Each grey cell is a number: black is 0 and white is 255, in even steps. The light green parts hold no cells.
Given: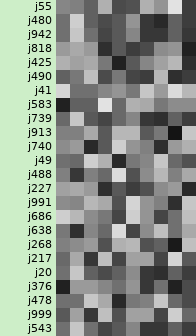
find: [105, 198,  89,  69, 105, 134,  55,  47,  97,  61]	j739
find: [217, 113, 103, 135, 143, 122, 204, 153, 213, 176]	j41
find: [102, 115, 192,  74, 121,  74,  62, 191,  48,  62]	j490

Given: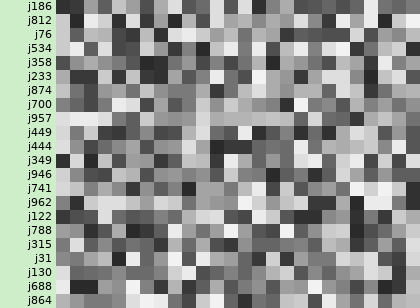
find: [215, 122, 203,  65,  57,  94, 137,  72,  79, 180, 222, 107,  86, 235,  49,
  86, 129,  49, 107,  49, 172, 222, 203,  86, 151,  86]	j449
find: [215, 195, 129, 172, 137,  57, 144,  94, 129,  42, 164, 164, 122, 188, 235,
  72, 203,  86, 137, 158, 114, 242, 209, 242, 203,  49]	j741
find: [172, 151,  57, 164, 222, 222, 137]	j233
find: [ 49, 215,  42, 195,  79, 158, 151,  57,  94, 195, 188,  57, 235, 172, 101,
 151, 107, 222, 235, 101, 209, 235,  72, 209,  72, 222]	j349
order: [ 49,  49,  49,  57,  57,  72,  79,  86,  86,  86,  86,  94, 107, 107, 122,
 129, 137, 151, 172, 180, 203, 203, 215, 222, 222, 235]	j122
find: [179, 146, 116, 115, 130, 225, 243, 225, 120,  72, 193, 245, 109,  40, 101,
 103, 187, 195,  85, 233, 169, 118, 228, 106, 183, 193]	j864
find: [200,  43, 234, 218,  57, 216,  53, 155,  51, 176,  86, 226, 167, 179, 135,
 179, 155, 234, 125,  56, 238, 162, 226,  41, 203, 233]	j812

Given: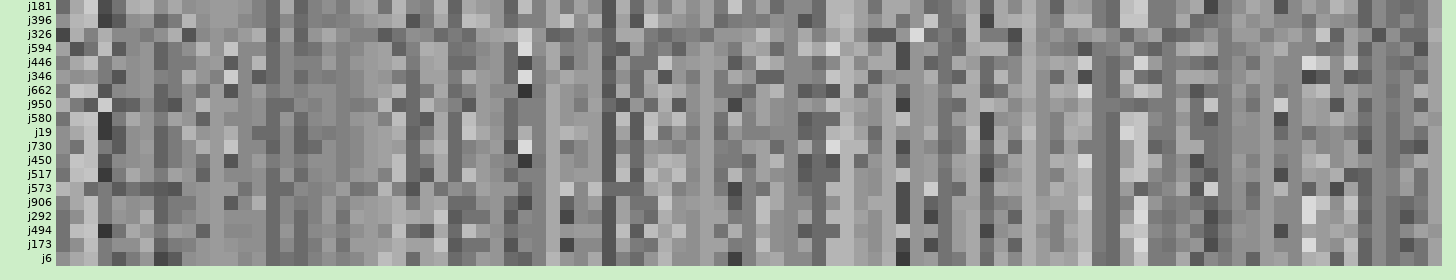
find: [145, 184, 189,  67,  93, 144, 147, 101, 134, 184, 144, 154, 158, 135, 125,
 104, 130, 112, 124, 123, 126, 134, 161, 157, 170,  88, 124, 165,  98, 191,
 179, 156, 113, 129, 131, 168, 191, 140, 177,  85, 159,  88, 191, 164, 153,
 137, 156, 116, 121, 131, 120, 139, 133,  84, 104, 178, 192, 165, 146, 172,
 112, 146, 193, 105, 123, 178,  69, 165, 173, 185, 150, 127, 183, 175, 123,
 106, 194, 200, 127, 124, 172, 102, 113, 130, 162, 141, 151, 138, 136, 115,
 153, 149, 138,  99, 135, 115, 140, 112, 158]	j396
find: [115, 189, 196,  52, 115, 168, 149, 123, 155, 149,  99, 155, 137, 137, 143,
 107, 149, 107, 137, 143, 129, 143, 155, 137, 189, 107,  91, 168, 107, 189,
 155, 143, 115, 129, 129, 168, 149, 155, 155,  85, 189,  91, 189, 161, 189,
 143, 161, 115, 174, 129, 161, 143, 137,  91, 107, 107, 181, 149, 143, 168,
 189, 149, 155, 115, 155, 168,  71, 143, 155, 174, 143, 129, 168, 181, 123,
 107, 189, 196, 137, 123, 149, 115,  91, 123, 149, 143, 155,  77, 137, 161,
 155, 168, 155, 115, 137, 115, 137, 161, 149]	j494
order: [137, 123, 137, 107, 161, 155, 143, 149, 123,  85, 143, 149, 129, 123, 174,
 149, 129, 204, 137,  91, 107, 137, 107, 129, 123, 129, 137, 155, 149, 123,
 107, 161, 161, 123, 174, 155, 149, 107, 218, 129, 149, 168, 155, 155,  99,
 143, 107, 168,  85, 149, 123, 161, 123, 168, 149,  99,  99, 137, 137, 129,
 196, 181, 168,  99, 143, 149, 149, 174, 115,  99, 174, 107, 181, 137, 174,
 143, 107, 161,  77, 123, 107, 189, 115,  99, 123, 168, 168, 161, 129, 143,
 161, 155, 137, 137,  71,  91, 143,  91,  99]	j346
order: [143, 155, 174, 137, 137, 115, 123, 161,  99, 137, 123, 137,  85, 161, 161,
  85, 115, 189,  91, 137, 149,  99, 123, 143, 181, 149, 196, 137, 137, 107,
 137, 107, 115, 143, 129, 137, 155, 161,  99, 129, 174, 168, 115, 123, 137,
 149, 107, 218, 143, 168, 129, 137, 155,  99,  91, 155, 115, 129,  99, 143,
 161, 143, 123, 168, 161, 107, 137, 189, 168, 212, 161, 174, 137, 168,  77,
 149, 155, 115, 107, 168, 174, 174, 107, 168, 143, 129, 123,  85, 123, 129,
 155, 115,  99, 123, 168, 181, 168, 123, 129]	j594
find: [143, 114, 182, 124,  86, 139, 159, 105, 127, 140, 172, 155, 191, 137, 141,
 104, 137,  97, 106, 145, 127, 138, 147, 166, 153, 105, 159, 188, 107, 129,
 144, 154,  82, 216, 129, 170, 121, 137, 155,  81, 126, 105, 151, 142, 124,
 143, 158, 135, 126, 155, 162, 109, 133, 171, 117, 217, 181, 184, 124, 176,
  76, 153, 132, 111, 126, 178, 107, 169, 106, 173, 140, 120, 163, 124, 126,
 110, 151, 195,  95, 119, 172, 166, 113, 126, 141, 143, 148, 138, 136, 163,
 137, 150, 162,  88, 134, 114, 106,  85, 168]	j730

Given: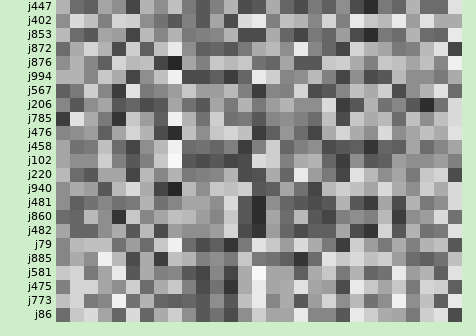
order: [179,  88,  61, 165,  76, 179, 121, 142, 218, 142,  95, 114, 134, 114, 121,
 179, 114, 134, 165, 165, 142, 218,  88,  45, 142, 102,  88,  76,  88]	j481
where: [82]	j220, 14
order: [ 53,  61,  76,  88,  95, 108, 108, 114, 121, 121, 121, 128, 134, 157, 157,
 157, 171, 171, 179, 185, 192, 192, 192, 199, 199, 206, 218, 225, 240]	j79
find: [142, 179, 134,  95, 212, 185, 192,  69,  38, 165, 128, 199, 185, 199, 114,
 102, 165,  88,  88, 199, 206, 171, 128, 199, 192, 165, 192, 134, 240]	j876
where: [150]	j476, 16
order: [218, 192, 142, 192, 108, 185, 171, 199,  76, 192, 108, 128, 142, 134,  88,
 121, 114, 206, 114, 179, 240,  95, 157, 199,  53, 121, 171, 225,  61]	j785
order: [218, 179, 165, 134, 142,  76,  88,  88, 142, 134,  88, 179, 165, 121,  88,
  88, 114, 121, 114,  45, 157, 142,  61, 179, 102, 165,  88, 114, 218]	j206

